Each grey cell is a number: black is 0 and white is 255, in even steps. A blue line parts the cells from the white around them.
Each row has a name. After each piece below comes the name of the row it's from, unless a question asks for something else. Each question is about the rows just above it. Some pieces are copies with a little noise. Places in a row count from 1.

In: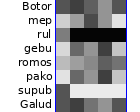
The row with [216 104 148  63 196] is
gebu
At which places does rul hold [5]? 2 3 4 5
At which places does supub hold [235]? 2 3 4 5
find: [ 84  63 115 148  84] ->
Galud

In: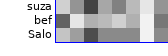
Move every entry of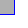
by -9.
[167]
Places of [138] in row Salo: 4 5 6 8
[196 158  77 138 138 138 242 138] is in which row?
Salo
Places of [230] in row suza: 7
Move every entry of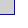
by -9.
[199]

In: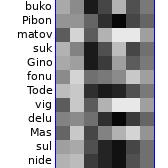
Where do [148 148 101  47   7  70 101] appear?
Pibon
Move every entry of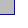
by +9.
[197]

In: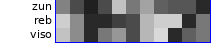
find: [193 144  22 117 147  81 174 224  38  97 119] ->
viso
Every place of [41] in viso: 3 9
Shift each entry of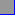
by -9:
[142]
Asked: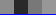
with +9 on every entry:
[149  50 129 160]
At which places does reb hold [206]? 1 8 9
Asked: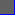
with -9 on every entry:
[87]

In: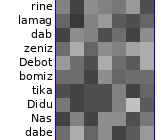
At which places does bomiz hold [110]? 1 2 6 7
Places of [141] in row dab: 2 7
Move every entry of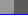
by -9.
[144  82]
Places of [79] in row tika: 1 3 4
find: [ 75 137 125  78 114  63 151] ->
dab
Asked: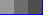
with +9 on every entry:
[162 119  88]
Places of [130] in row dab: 3

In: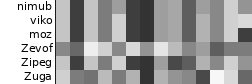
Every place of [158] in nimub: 5 8 11
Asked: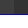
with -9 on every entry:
[53 42]

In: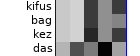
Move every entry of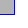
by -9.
[171]
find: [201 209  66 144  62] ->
kifus
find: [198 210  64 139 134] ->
bag

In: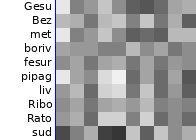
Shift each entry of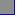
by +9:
[150]
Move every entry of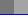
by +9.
[128 173]
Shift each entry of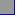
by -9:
[143]
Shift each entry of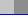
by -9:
[188 132]
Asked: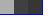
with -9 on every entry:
[165  55  45]
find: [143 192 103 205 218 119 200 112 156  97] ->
liv
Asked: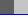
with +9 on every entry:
[104 206]

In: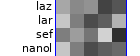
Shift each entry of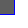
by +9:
[103]
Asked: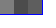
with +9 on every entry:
[135  85 103]
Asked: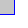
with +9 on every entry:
[207]
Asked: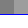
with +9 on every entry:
[135 166]

